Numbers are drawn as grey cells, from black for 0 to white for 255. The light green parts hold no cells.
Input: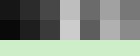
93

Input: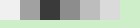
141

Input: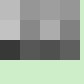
87

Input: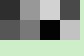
120

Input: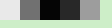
5

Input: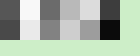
206

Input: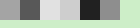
206

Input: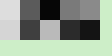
186

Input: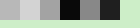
9
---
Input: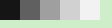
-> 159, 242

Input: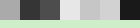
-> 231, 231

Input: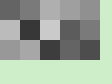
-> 202, 202

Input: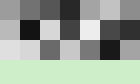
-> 66, 237

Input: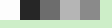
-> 109, 253

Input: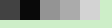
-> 148, 211

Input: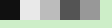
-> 188, 233

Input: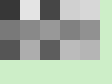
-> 152, 228
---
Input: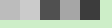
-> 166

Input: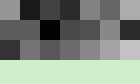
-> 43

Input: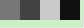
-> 16

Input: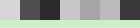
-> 200

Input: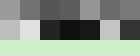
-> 93

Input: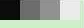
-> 234
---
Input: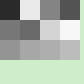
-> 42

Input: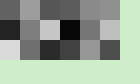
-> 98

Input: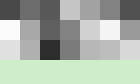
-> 73

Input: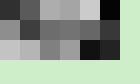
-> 48

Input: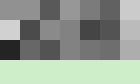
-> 145

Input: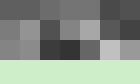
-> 95

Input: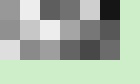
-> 152

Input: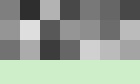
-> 127

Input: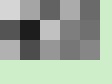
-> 213

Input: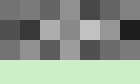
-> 115
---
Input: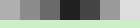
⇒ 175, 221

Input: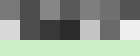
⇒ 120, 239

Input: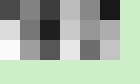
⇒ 73, 195

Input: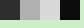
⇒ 46, 11

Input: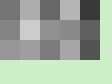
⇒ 116, 83

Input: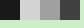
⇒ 25, 65
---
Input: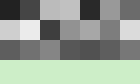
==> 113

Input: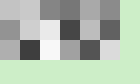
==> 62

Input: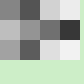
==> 92

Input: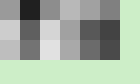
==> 115

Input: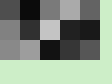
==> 157

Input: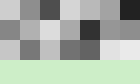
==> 120
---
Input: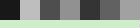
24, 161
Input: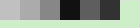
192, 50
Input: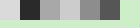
218, 86
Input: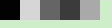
2, 169
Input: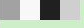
162, 207
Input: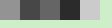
147, 203
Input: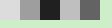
220, 99
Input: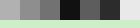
177, 233
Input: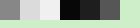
135, 86
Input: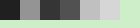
32, 214
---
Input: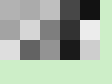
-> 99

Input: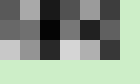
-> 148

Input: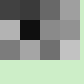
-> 165

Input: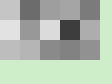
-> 181

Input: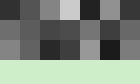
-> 98

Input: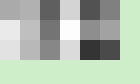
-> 184

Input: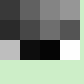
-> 13

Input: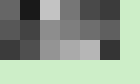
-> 79

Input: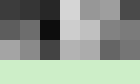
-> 138

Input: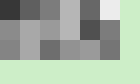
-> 168
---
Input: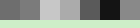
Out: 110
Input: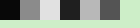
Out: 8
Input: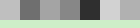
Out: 191
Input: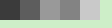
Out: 59
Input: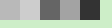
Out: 185
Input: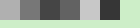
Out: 176
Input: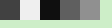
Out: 65
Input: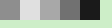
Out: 142
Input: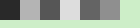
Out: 41
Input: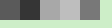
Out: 90
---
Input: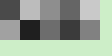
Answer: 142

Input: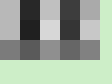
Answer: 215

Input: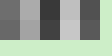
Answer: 57

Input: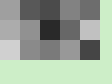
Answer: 41

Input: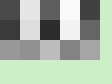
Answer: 44

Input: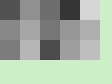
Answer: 118
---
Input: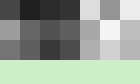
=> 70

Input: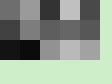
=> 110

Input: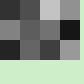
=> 50

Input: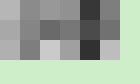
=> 182

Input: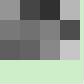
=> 149

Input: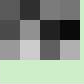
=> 89

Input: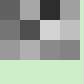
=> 97

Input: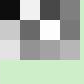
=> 13
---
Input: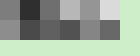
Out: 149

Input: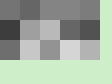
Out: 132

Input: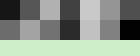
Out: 149

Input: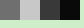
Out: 57

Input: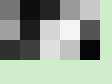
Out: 153

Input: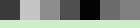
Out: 107

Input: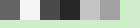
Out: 196

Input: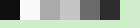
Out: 106
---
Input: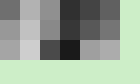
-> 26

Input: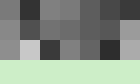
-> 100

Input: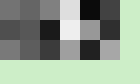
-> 159

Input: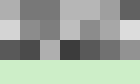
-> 89

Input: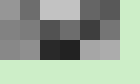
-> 34

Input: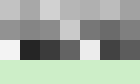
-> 236

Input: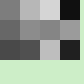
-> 80

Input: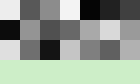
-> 127
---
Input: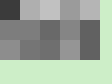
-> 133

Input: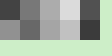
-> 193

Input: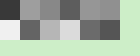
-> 107

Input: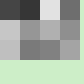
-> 176

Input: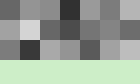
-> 132

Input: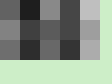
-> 70

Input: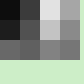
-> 195

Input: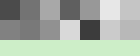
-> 203
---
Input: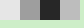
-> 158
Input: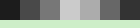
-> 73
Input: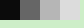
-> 102
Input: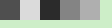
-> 219
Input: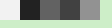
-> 34
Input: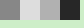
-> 221
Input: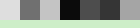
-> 112
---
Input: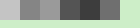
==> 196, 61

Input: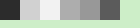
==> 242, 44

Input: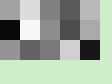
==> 247, 8

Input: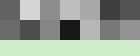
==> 213, 23

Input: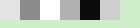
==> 255, 12

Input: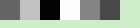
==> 253, 3

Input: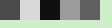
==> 217, 16

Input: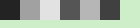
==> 226, 35

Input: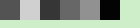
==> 208, 3
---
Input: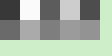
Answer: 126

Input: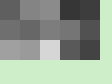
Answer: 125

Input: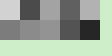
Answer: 147

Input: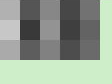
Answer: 147

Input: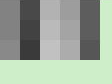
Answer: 186

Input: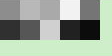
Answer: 208

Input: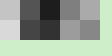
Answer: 50

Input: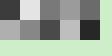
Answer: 74
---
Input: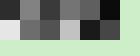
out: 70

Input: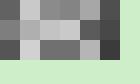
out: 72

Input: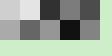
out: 131

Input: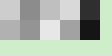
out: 21

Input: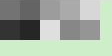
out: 149

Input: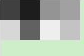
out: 195
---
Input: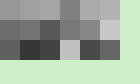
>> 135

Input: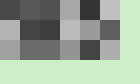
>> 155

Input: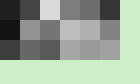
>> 175

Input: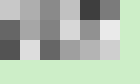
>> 145

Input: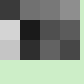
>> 79

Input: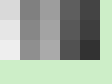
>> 88

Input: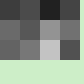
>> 147

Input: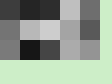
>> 164
